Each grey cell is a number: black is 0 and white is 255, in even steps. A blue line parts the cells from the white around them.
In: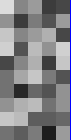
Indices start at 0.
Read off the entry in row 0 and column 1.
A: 134
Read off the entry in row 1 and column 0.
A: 146
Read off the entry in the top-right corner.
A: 71
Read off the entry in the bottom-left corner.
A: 114
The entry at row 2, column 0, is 198
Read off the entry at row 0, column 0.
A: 220
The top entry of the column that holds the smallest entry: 60
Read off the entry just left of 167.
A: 114
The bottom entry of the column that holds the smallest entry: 29
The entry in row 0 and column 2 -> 155

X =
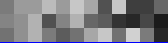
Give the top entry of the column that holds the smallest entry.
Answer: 103
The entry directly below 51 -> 114
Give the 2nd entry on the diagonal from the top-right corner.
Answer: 71
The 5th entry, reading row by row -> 155
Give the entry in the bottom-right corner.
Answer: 39
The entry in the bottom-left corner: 114
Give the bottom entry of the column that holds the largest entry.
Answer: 209
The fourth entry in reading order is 187
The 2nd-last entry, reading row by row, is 123
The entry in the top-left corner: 123
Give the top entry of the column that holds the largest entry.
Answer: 62

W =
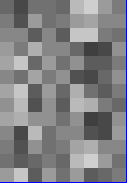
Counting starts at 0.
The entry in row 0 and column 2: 113
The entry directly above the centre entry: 145
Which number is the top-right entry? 123
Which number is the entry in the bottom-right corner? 123
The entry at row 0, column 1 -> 72
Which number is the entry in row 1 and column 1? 81
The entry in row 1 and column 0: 123
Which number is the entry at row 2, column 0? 135
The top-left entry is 104
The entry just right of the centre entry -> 175
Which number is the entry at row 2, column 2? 92
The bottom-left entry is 155

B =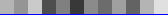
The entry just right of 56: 139
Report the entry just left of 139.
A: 56

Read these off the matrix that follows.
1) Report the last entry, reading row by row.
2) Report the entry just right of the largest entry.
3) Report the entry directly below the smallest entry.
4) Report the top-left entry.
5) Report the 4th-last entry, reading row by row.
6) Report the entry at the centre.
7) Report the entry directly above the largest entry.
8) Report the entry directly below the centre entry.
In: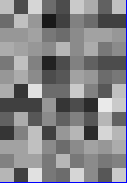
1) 202
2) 202
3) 120
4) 192
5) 214
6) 108
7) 87
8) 53

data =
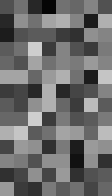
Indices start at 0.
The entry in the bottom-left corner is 154
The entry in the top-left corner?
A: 81
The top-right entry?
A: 81
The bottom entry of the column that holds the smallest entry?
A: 122
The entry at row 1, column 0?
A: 39
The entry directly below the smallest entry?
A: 164
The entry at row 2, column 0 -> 28
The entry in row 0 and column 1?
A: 113
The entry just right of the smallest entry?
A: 113
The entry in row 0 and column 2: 39
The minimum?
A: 5

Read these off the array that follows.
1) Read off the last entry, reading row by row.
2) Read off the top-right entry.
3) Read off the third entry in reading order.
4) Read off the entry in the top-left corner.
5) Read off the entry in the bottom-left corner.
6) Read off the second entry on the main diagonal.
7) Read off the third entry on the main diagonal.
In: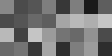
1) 45
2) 94
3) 85
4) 136
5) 105
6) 85
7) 197

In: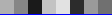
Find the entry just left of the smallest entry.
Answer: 134
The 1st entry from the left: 176
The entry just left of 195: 26

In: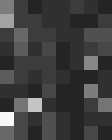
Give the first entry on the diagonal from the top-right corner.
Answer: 36
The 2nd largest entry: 196
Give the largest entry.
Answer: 247
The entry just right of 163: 60
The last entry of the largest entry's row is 48
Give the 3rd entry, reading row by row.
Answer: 36
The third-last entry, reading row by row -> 36
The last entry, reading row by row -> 36
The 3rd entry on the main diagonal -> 60
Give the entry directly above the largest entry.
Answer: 36
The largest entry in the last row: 104
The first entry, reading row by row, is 125
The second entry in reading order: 60
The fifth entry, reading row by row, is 48
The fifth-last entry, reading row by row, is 80
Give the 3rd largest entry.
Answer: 163
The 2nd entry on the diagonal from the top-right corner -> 36
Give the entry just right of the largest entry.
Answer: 71
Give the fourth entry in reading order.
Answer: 48
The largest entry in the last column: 116

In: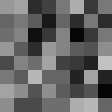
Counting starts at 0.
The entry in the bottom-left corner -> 142
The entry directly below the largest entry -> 35
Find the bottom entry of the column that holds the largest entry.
101
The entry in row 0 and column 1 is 163
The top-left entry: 152
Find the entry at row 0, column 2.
44
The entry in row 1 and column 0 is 101
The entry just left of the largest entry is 35
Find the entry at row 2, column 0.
110

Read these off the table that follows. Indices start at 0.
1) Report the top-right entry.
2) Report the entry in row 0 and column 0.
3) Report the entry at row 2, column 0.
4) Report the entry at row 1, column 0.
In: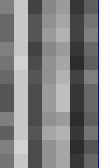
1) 95
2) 127
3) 104
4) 104
